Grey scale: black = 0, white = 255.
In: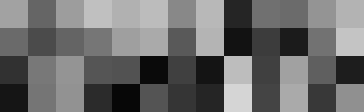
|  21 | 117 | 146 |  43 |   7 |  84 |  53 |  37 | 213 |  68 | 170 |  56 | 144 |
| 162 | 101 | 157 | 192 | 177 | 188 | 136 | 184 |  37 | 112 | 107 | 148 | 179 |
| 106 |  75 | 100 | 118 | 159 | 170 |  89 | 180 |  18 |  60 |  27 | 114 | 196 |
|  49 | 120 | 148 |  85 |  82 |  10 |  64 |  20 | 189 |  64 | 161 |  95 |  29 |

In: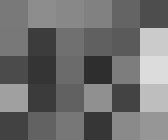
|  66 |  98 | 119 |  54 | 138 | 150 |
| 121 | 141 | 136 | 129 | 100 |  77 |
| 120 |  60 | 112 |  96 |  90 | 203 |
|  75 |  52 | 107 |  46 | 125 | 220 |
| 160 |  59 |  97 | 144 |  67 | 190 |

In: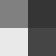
| 233 |  69 |
| 128 |  53 |

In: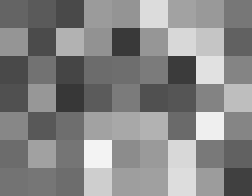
| 115 | 118 | 109 | 206 | 158 | 160 | 221 | 156 |  64 |
| 100 |  90 |  73 | 155 | 148 | 220 | 162 | 153 | 119 |
| 149 |  75 | 178 | 146 |  57 | 150 | 216 | 197 |  97 |
|  73 | 114 |  69 | 108 | 110 | 123 |  59 | 225 | 132 |
|  80 | 151 |  55 |  91 | 123 |  80 |  85 | 131 | 190 |
| 135 |  88 | 110 | 162 | 168 | 178 | 106 | 239 | 133 |
| 108 | 161 | 117 | 243 | 140 | 154 | 216 | 121 |  97 |

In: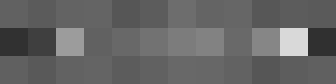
|  96 |  89 |  98 | 100 |  92 |  97 | 104 | 103 |  98 |  86 |  93 |  96 |
|  97 |  91 |  99 | 100 |  86 |  92 | 109 | 100 | 102 |  87 |  92 |  90 |
|  49 |  63 | 156 |  97 | 104 | 114 | 124 | 130 | 105 | 134 | 217 |  48 |

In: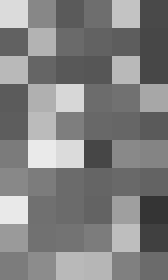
| 124 | 140 | 185 | 182 | 128 | 107 |
| 219 | 135 |  90 | 110 | 195 |  73 |
|  97 | 179 | 106 |  98 |  93 |  71 |
| 185 | 101 |  88 |  86 | 185 |  71 |
|  91 | 176 | 215 | 108 | 113 | 167 |
|  93 | 187 | 126 | 104 | 102 |  90 |
| 123 | 234 | 219 |  70 | 137 | 132 |
| 136 | 124 | 107 | 101 | 105 |  99 |
| 233 | 112 | 107 |  99 | 159 |  52 |
| 154 | 113 | 115 | 124 | 190 |  64 |

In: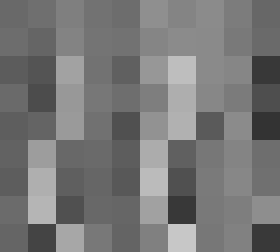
| 101 |  68 | 167 | 120 | 100 | 128 | 199 | 119 | 129 |  57 |
| 105 | 111 | 127 | 114 | 109 | 143 | 132 | 139 | 124 | 103 |
| 109 | 101 | 131 | 116 | 114 | 133 | 139 | 138 | 121 | 106 |
|  92 |  84 | 162 | 114 |  96 | 151 | 190 | 138 | 134 |  56 |
| 106 |  76 | 152 | 119 | 110 | 126 | 174 | 135 | 123 |  78 |
|  94 | 100 | 154 | 113 |  80 | 146 | 177 |  90 | 139 |  51 |
|  98 | 157 | 104 | 106 |  93 | 172 |  96 | 119 | 132 | 110 |
|  93 | 175 |  95 | 102 |  88 | 187 |  80 | 122 | 135 | 112 |
| 107 | 181 |  80 | 104 | 102 | 161 |  56 | 121 | 126 | 142 |

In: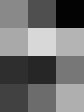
|  65 | 108 | 175 |
| 137 |  79 |   3 |
| 169 | 216 | 180 |
|  46 |  38 | 119 |
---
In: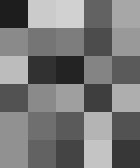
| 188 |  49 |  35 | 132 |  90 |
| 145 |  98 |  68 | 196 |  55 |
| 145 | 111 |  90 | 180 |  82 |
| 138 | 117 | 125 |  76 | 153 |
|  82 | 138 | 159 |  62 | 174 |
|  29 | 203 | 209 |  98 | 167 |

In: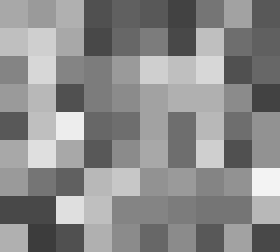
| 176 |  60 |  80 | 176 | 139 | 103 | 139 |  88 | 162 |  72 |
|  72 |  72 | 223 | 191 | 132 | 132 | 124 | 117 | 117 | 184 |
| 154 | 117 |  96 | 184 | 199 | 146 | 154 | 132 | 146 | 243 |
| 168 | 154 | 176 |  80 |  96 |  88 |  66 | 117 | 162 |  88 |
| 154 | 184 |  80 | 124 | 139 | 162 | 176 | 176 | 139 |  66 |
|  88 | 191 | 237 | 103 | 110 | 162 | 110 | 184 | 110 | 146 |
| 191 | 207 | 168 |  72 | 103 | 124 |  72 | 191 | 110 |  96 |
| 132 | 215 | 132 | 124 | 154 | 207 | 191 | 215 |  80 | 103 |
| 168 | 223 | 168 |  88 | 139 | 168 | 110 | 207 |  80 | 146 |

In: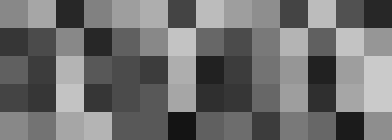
|  68 |  54 | 195 |  54 |  75 |  88 | 166 |  47 |  54 | 103 | 158 |  47 | 166 | 202 |
|  96 |  60 | 180 |  88 |  75 |  60 | 174 |  33 |  60 | 115 | 150 |  33 | 158 | 202 |
|  54 |  75 | 136 |  39 |  96 | 136 | 195 | 103 |  75 | 121 | 180 |  96 | 195 | 150 |
| 136 | 115 | 166 | 180 |  88 |  88 |  20 |  96 | 109 |  60 | 121 | 103 |  27 | 142 |
| 136 | 166 |  39 | 129 | 158 | 174 |  68 | 188 | 158 | 142 |  68 | 188 |  81 |  39 |

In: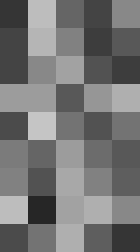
| 189 |  38 | 162 | 175 | 136 |
| 129 |  82 | 168 | 129 |  94 |
| 123 | 101 | 156 | 108 |  88 |
|  75 | 115 | 175 |  94 |  53 |
|  68 | 136 | 162 |  82 |  61 |
| 156 | 156 |  88 | 150 | 175 |
|  68 | 181 | 129 |  61 |  88 |
|  53 | 189 | 101 |  68 | 136 |
|  75 | 197 | 115 |  82 | 115 |

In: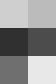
|  48 |  76 |
| 207 | 187 |
| 111 | 232 |

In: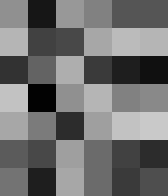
| 194 |   2 | 144 | 181 | 129 | 137 |
| 144 |  22 | 152 | 129 |  85 |  85 |
| 115 |  30 | 167 | 107 |  58 |  78 |
| 181 |  65 |  72 | 167 | 187 | 181 |
|  91 |  72 | 159 | 107 |  65 |  44 |
|  50 |  99 | 174 |  58 |  30 |  16 |
| 167 | 123 |  44 | 159 | 194 | 201 |

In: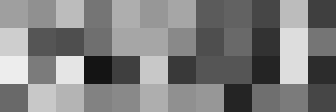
| 206 |  85 |  78 | 111 | 166 | 166 | 137 |  78 | 105 |  50 | 221 | 117 |
| 237 | 123 | 229 |  20 |  63 | 200 |  57 |  85 |  85 |  36 | 221 |  44 |
| 159 | 144 | 188 | 117 | 174 | 151 | 166 |  91 |  98 |  70 | 188 |  63 |
| 105 | 200 | 180 | 130 | 137 | 174 | 144 | 151 |  36 | 111 | 123 |  70 |

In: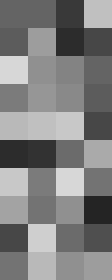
|  44 |  50 | 107 | 170 |
| 100 | 100 |  57 | 192 |
| 163 | 115 | 144 |  36 |
| 200 | 123 | 215 | 115 |
| 215 | 144 | 131 | 100 |
| 123 | 150 | 137 |  92 |
|  92 | 157 |  44 |  71 |
| 115 | 185 | 144 | 157 |
| 185 | 192 | 200 |  71 |
|  71 | 207 | 107 |  79 |
